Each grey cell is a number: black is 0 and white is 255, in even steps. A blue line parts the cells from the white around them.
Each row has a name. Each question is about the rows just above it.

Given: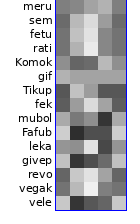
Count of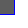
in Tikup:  0
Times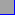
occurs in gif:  4
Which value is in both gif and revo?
[163]
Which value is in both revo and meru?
[163]

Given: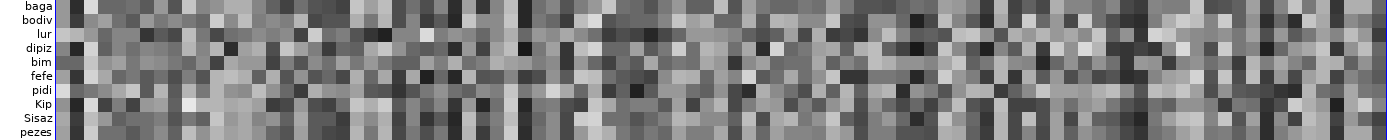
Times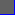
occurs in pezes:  5
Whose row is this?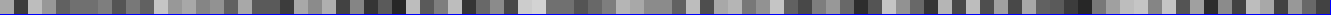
Sisaz
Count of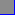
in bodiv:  9

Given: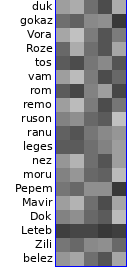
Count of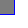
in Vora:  2
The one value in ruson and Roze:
[104]
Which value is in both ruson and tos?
[91]
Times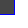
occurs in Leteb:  2
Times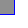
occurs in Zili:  1
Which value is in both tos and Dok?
[91]

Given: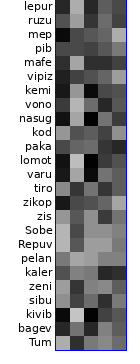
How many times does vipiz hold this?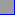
1
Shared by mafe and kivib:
[66]
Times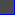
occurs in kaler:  0

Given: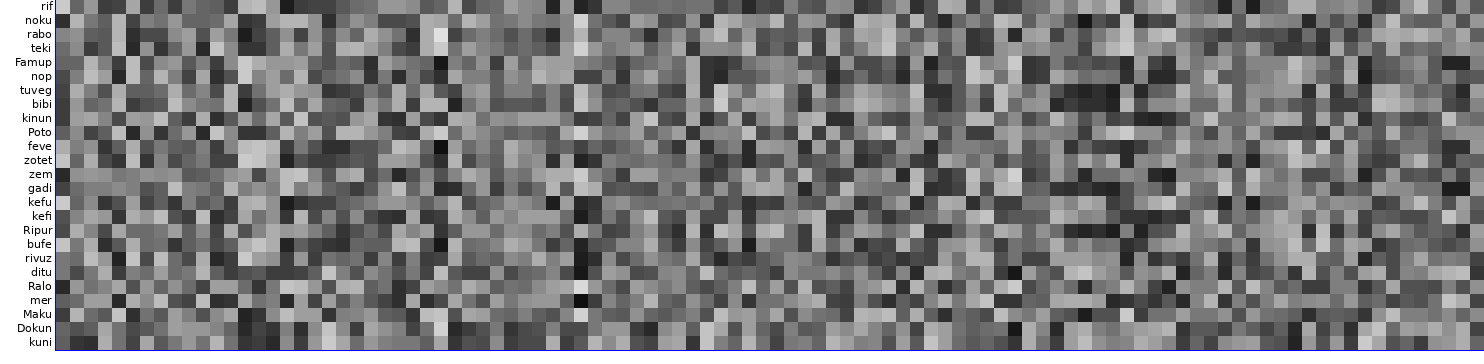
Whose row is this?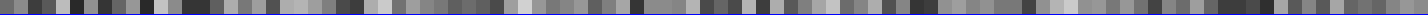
teki
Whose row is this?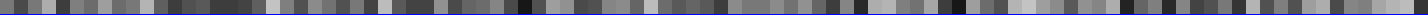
ditu
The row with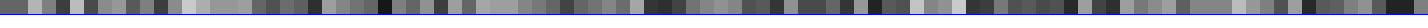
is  Famup
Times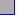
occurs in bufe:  9

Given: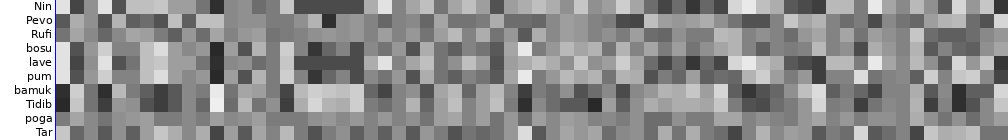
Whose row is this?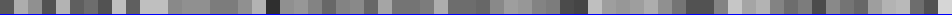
Pevo
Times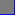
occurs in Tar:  5

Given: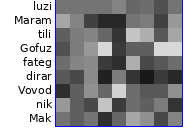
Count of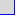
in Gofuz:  3
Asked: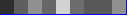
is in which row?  Vovod
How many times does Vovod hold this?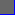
1
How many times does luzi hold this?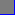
0
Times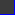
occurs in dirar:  1
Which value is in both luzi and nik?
[109]

